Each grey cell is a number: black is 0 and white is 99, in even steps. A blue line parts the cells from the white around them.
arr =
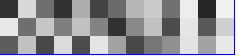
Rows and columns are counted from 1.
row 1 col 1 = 19
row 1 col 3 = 43
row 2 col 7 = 19
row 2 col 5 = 75
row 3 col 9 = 46
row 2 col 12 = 34
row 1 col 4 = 19
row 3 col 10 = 56
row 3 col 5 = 30
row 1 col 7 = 41
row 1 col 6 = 26
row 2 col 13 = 80

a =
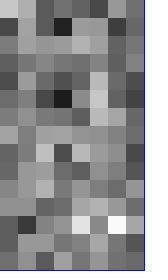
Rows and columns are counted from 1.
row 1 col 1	77
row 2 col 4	13
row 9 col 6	60
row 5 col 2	60
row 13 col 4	57
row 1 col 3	35
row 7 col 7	64
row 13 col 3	51
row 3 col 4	60
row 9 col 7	55
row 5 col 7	41
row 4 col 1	37
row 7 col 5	36
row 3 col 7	38
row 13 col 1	36
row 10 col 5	37
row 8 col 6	56
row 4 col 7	37
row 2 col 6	59
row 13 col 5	88
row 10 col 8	33
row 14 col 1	36
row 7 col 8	40
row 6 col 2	49
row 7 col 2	56
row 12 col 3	39
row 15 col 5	46
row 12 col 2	56
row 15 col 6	58
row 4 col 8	50
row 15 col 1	43
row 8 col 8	42
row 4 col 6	51
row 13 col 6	53

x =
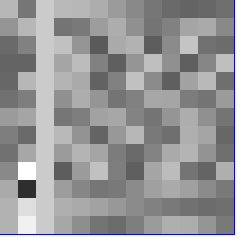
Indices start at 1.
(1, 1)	71
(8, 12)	64
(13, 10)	68
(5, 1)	40
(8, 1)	49
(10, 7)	49
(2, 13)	53
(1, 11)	39
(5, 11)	63
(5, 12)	72
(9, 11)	70
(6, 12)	45
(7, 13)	45
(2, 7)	67
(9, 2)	65
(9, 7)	48
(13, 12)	58
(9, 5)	70
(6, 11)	48
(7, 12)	56
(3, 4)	75
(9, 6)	64
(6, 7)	45
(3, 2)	50
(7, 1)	60
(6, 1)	44
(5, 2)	71
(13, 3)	79
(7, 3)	79
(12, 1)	69
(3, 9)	36
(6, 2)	49
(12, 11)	44
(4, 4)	64
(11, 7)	47
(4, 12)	52
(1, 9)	46
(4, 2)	39

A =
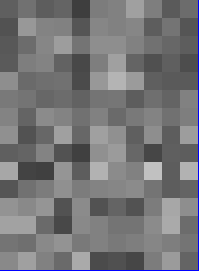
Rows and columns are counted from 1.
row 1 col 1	37
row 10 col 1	65
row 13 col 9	54
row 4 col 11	30
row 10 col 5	36
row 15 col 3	50
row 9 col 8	40
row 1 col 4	39
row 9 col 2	39
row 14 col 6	50
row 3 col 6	55
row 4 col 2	49
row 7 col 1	51
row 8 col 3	40
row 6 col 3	40
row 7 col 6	50
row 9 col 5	25
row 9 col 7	60
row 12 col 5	54
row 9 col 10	37
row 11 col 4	56
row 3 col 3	52
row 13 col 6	50
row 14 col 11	45
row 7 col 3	54
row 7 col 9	51
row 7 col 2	39
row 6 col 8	36
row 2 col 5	33
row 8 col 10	36
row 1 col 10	35
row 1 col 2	44
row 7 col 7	41
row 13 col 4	28
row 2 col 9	36
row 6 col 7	46
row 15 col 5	66
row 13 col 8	45

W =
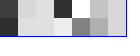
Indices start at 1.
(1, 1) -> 24
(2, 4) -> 92
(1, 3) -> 87
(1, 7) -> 84
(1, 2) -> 84

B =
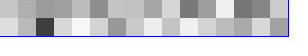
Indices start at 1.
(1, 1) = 77
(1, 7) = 76
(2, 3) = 24
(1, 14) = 46
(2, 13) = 73
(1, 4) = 62
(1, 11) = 47

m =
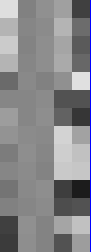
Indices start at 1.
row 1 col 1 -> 86
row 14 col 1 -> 23
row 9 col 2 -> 55
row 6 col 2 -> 52
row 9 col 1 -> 48
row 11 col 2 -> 53
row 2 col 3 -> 54
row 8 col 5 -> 63
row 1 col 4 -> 62
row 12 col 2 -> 52
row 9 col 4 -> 80
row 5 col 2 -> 53
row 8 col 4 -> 82
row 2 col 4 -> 70
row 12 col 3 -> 54
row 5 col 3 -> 50
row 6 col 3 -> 54
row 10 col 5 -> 77
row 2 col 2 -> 52
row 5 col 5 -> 87

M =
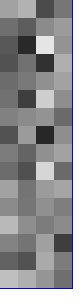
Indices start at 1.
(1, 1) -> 63
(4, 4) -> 68
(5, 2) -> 47
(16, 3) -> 58
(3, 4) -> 57
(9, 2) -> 39
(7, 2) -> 54
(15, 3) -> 66
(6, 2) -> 24
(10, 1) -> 42
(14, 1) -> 51
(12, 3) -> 56
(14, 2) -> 45
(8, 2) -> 60
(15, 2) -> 32
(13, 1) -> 72
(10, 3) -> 83
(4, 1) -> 32
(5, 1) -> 42

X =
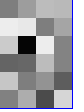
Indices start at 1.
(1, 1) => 49
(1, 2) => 61
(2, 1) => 92
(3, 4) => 51
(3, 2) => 2
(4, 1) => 39
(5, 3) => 57

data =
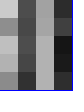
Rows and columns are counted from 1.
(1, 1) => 79
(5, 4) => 18
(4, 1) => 69
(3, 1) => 74
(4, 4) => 10
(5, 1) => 54
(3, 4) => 8
